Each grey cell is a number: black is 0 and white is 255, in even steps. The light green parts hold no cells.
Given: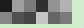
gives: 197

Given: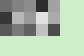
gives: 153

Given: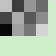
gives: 172

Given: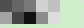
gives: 16

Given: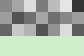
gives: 112

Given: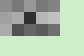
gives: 47

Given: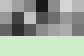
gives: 110

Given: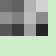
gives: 128
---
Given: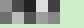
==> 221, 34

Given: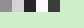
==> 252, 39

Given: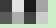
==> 226, 26

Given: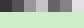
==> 225, 53

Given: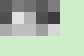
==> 225, 59

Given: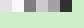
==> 248, 49
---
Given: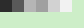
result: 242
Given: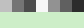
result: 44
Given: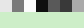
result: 170
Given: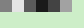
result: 162
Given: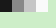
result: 250
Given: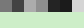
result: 213
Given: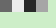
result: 166
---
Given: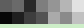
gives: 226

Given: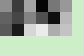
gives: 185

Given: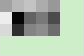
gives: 75

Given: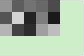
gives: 26

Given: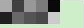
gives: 9

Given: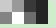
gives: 36
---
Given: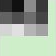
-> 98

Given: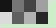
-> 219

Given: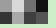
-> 53

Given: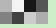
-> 130

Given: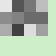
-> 140

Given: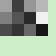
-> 127

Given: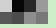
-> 87

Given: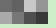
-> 169

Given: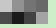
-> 75

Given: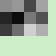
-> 36
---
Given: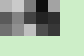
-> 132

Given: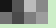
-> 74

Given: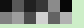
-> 158

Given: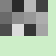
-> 140

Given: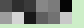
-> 212

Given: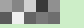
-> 239

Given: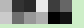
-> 111
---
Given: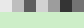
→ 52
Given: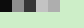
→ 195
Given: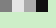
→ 171
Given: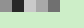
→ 168
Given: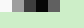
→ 7
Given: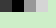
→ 152
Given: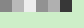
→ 176
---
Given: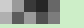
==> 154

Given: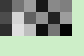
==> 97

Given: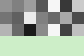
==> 234

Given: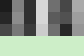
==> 48

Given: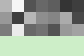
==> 182

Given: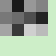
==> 79

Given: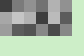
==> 178
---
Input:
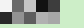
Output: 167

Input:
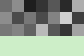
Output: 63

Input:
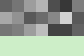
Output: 89

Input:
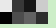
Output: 45

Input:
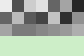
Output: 144

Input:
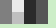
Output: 85

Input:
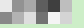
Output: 212

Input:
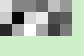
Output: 92

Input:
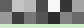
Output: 107

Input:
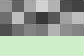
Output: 190
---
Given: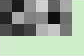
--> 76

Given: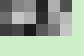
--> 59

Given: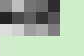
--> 220

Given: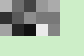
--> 162

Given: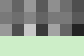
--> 152

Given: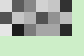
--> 230

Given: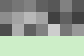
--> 76
